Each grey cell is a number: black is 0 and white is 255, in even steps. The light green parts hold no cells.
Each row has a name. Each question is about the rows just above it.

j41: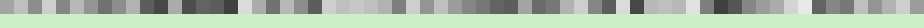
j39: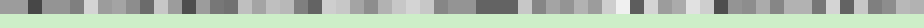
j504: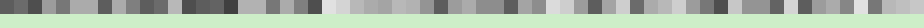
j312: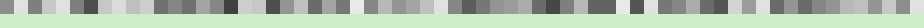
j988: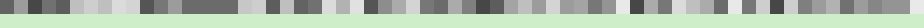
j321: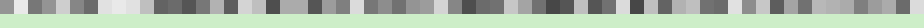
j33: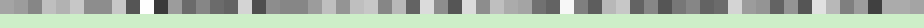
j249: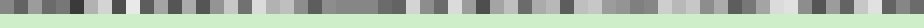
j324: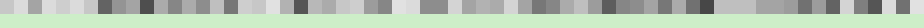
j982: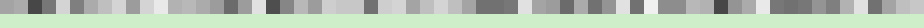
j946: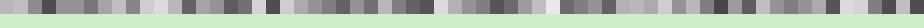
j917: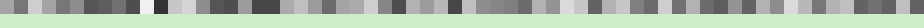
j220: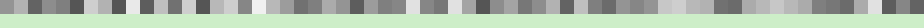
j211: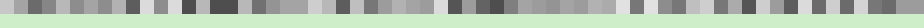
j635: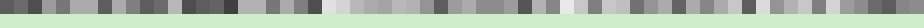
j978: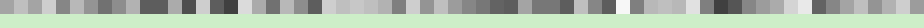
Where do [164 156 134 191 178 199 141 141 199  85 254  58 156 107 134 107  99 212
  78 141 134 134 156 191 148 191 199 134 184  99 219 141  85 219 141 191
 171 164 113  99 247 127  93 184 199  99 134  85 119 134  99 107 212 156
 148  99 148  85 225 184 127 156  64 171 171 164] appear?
j33
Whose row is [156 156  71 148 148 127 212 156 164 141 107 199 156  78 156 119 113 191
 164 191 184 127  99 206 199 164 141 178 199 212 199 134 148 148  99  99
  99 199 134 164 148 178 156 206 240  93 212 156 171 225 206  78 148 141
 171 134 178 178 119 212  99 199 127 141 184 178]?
j39
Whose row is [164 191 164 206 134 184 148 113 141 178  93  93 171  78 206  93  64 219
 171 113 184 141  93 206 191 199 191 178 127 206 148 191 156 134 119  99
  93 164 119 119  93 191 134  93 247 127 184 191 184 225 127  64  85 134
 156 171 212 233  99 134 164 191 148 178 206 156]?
j978
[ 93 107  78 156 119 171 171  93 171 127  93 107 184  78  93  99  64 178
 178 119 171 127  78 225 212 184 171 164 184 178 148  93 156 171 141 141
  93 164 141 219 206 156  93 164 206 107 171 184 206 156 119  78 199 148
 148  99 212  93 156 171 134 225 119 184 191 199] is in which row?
j504
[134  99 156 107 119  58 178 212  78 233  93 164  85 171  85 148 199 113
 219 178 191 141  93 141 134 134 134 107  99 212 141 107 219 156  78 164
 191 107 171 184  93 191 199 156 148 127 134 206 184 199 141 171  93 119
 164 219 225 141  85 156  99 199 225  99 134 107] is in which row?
j249
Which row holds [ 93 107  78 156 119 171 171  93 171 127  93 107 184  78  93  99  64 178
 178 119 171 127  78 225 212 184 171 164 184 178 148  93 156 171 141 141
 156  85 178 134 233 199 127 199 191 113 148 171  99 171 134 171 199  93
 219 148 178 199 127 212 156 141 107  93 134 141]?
j635

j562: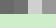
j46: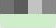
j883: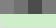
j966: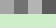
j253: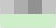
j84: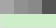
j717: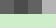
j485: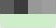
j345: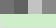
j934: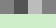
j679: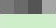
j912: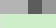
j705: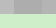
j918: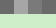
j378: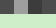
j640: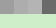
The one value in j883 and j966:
[114]
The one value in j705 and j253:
[173]

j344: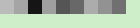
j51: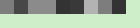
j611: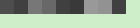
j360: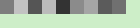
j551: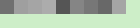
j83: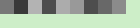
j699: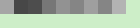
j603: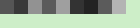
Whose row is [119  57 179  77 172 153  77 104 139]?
j83
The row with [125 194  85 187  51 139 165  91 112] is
j360
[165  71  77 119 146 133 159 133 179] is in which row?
j699

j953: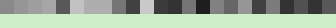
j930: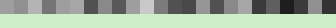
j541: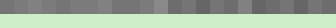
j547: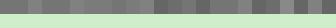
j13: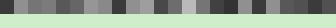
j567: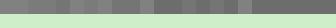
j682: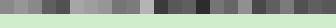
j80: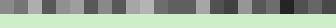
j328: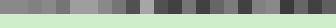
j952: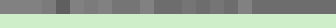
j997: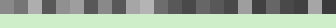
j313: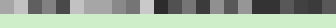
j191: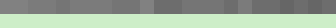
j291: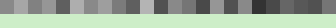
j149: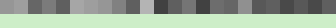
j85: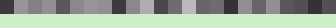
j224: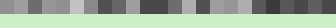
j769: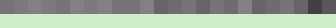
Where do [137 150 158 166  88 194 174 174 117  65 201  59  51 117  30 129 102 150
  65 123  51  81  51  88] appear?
j953
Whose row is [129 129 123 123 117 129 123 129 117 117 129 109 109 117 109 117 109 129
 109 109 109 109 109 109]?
j567
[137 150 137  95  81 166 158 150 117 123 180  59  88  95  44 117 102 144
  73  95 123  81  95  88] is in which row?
j682
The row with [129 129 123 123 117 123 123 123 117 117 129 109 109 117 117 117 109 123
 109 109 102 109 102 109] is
j191
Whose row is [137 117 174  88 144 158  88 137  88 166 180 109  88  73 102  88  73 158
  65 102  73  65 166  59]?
j997
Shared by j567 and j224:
[109]
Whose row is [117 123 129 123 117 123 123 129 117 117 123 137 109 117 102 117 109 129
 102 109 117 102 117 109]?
j541

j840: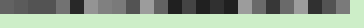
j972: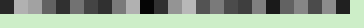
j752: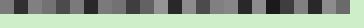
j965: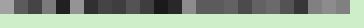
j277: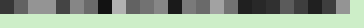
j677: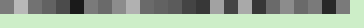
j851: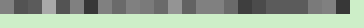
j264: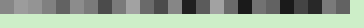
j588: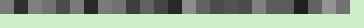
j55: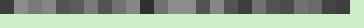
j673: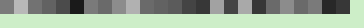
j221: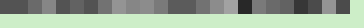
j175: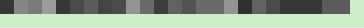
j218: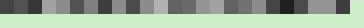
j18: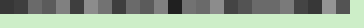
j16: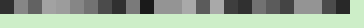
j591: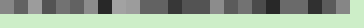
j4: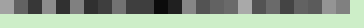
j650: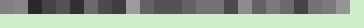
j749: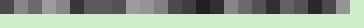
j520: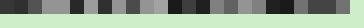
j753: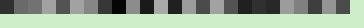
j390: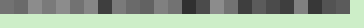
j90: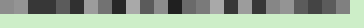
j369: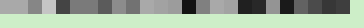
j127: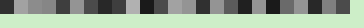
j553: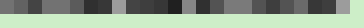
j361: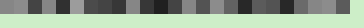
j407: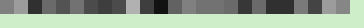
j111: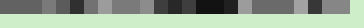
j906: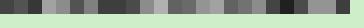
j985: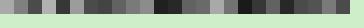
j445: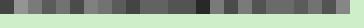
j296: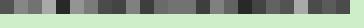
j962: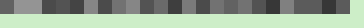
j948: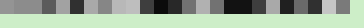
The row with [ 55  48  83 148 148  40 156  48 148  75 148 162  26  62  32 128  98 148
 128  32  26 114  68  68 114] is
j520
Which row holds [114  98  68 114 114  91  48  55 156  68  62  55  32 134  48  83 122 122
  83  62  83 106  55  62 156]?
j553
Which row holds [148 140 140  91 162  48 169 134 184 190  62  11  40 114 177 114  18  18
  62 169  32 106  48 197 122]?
j948
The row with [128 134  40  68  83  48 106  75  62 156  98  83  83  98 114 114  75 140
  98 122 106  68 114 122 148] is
j650
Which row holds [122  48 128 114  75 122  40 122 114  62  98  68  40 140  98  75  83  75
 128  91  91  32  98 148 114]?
j588

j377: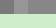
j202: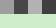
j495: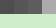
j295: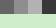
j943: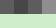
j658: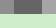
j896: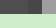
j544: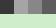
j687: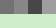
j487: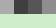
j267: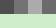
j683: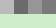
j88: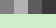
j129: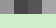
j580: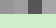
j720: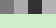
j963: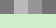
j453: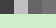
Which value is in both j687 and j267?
[114]
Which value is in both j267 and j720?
[171]
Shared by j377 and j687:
[135]

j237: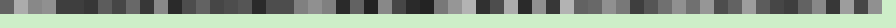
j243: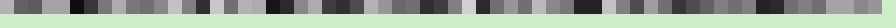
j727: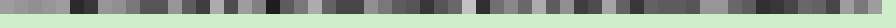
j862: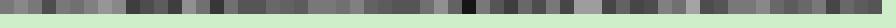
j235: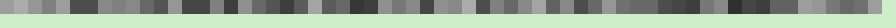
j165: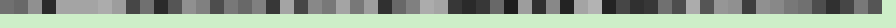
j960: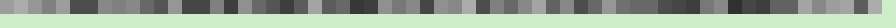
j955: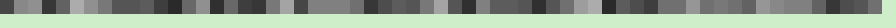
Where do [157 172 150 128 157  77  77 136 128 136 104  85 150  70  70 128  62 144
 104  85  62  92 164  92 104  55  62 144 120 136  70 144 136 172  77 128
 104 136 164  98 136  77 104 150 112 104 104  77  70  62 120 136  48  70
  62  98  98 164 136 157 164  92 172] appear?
j960
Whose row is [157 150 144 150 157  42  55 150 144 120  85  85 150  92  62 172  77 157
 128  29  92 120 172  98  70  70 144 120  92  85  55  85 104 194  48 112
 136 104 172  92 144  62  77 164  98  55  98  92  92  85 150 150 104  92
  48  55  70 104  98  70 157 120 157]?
j727
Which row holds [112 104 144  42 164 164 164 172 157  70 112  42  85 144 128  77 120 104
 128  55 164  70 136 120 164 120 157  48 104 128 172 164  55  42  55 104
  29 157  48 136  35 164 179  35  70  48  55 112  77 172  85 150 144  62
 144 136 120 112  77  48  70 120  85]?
j165

